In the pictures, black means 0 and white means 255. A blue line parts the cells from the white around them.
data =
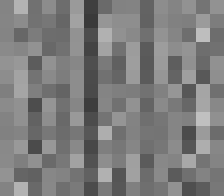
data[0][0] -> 132
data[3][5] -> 147
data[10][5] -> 137
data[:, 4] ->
[109, 102, 108, 113, 127, 125, 100, 113, 105, 108, 112, 120, 131, 111]
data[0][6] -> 63
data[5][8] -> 101
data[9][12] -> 133
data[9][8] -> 111
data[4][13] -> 145
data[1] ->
[133, 140, 114, 119, 102, 162, 58, 150, 142, 142, 98, 137, 129, 127, 155, 125]
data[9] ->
[129, 132, 103, 120, 108, 119, 87, 174, 111, 130, 117, 116, 133, 75, 155, 108]
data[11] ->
[138, 127, 145, 106, 120, 162, 82, 142, 125, 160, 91, 136, 132, 168, 116, 132]
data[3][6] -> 68
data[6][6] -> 74
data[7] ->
[139, 145, 77, 149, 113, 134, 61, 134, 113, 146, 100, 138, 121, 103, 166, 136]
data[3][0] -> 138
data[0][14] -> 116
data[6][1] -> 165
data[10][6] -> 72
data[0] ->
[132, 179, 113, 140, 109, 154, 63, 106, 130, 131, 99, 141, 132, 146, 116, 146]
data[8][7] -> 116
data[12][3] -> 135
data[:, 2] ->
[113, 114, 124, 146, 92, 115, 127, 77, 98, 103, 75, 145, 97, 105]
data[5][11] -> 150
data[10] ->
[137, 153, 75, 152, 112, 137, 72, 127, 119, 134, 112, 119, 140, 86, 174, 135]
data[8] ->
[131, 145, 98, 142, 105, 153, 76, 116, 149, 131, 111, 118, 133, 129, 192, 144]

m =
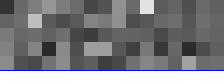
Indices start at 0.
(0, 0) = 52
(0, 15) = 96
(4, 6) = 95
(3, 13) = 43
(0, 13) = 79
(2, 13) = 90
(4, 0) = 139
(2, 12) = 93
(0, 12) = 100
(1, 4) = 76
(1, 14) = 111
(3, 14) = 76
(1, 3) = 91
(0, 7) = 83
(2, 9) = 99
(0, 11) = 92
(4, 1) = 81
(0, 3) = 150
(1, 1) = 111
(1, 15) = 102
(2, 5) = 70
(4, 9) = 113
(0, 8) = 145

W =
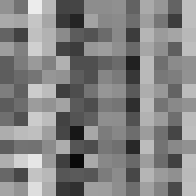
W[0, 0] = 146
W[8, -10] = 66
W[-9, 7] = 134
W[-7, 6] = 77
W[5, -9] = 93
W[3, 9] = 105
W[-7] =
[92, 109, 156, 146, 163, 90, 77, 122, 117, 46, 186, 116, 137, 146]
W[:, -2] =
[99, 61, 165, 94, 139, 126, 99, 137, 110, 69, 137, 65, 144, 73]
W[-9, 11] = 120
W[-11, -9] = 60
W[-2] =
[103, 71, 195, 184, 86, 90, 86, 124, 140, 71, 181, 155, 144, 186]
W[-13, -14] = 170
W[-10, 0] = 94
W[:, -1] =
[190, 190, 184, 190, 145, 146, 188, 146, 187, 190, 145, 189, 186, 190]
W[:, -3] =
[150, 118, 155, 143, 111, 120, 152, 116, 155, 112, 115, 108, 155, 131]
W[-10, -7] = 96
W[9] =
[173, 187, 191, 159, 70, 23, 167, 124, 135, 109, 156, 112, 69, 190]
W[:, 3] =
[184, 166, 178, 179, 129, 150, 188, 146, 188, 159, 139, 153, 184, 173]
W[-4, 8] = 112
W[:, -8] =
[141, 163, 83, 151, 79, 80, 116, 77, 96, 167, 77, 169, 86, 159]
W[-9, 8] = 122
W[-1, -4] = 161
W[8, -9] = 84
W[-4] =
[93, 115, 114, 139, 173, 85, 77, 119, 112, 40, 188, 115, 137, 145]
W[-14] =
[146, 114, 236, 184, 68, 69, 141, 141, 144, 98, 170, 150, 99, 190]
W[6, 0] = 126
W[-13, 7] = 136
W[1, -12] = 197

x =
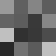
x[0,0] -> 154
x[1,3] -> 135
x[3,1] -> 114
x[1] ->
[100, 93, 57, 135]
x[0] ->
[154, 96, 133, 93]
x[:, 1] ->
[96, 93, 49, 114]

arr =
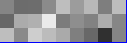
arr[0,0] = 133
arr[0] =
[133, 108, 109, 139, 190, 156, 184, 126, 189]
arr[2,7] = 48
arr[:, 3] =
[139, 234, 188]
